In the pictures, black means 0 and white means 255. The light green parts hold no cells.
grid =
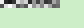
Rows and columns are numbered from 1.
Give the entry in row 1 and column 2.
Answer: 41
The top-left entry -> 239
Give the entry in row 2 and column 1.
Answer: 83
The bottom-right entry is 108
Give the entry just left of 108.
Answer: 96
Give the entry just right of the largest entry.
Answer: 210
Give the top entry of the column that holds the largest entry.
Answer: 25
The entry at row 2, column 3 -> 255
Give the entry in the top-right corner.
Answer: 122

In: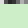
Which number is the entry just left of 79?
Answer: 221
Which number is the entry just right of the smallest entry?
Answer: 52

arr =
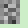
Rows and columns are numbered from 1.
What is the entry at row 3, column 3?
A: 96
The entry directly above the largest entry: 112
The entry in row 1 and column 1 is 142
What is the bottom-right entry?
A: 156
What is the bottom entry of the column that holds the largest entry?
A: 170
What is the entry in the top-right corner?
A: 127
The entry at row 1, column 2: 156

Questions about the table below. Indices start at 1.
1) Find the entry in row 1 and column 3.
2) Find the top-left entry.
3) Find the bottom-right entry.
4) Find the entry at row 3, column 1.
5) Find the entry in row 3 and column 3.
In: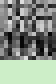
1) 221
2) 192
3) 93
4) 162
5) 205

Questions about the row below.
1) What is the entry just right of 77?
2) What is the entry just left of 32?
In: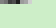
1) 32
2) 77

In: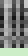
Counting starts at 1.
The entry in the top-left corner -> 114
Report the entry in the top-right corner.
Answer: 199
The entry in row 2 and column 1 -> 102
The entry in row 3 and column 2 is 170
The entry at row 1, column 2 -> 183
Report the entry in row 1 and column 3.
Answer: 170
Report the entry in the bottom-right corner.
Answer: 155
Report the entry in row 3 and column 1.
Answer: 60
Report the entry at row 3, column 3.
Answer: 114
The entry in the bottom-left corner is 60

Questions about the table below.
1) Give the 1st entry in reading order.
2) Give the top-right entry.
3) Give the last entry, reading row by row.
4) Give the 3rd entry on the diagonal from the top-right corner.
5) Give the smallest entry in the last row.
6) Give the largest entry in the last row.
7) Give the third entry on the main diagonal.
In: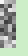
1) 245
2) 163
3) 149
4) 92
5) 108
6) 215
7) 229

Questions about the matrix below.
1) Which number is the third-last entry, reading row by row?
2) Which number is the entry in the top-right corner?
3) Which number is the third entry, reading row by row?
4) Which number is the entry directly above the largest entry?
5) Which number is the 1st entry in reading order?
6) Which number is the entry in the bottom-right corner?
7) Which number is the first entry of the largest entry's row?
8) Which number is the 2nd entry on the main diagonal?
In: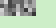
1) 152
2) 166
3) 70
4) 179
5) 152
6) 54
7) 193
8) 137

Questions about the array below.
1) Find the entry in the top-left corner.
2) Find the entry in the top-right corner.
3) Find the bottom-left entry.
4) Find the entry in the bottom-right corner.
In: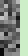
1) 117
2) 182
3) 9
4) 144
